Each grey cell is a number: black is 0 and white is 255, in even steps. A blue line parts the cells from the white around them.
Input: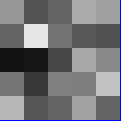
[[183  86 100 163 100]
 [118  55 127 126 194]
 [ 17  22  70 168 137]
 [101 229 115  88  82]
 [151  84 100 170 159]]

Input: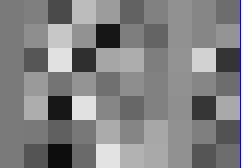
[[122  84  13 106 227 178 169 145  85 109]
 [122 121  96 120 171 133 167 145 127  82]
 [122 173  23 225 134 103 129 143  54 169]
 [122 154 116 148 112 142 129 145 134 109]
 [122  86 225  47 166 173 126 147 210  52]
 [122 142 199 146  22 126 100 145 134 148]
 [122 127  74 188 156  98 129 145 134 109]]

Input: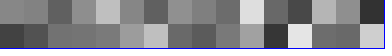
[[ 66  82 114 116 122 156 191 105  91 121 161  54 229 109 105 207]
 [135 130  96 142 191 134  96 144 127 108 222 104  72 181 143  50]]

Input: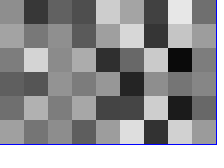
[[160 117 141  94 157 222  50 209 155]
 [111 177 125 167  68  69 206  27 104]
 [ 95  85 147 124 151  36 142 117 134]
 [125 212 139 172  47 104 202  10 125]
 [163 120 143  90 159 215  53 197 157]
 [142  55  97  78 205 164  65 231 111]]

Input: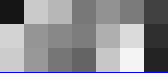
[[204 152 118 100 199 244  35]
 [211 149 136 125 175 219  47]
 [ 21 202 183 120 146 123  65]]

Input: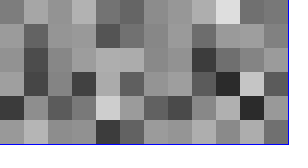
[[153 181 141 145  60  98 155 149 174 138 173 112]
 [ 59 142  91 121 206 155  97  74 136 176  43 153]
 [159  70 132  65 171  95 148 158  91  43 197  91]
 [146  76 135 157 174 172 137 146  60 111 132 155]
 [155  99 149 153  84 113 135 154 109 154 158 129]
 [125 166 147 178 115 101 140 151 174 222 112 120]]

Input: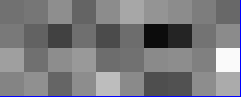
[[132 144 101 141 189 138  78  81 141 171]
 [159 112 141 153 109 113 138 141 128 250]
 [121  98  65 111  75 109  12  36 115 139]
 [113 118 142 100 140 167 148 140 125 104]]

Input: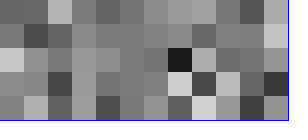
[[129 175  98 157  80 120 146  95 209 150  64 146]
 [139 136  70 155 115 124 128 206  73 188 102  56]
 [200 144 120 150 143 125 117  27 173 109 115 148]
 [120  78 100 137 124 124 130 138 104 128 126 194]
 [102 103 179 125 100 116 140 155 162 118  85 171]]
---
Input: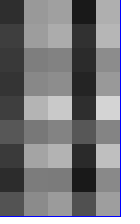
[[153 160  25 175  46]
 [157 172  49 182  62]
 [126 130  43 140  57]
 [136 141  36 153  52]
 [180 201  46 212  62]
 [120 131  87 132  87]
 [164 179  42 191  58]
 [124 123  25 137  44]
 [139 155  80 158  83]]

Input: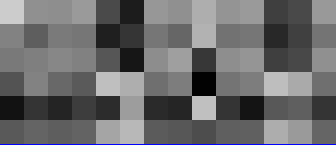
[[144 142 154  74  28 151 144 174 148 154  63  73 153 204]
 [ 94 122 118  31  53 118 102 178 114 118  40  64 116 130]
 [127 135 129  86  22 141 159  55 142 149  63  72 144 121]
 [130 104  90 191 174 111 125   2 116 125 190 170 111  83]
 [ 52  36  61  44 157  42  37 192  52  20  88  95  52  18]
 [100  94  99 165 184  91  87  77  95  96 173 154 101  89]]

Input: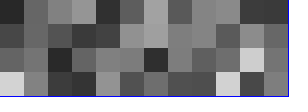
[[102 129 149  48  93 162  89 132 138  60  58  40]
 [103  83  58  66 145 159 126 132  90 140 103  71]
 [116  41 100 128 124  47 125  95 110 206 116 100]
 [130  60  52 147  81 110  80  78 210  72 126 211]]

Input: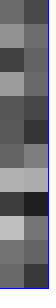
[[ 72 107]
 [108 146]
 [ 99  64]
 [106 155]
 [ 71  85]
 [ 53  89]
 [126 101]
 [172 177]
 [ 30  61]
 [117 192]
 [100 115]
 [ 56 106]]

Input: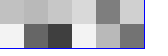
[[185 199 217 126 208 193]
 [102  63 243 185 115 243]]

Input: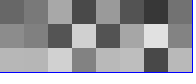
[[121 168  73 154  83  55 114 103]
 [128  84 208  83 166 225 131 140]
 [182 209 130 185 190  72 185 183]]
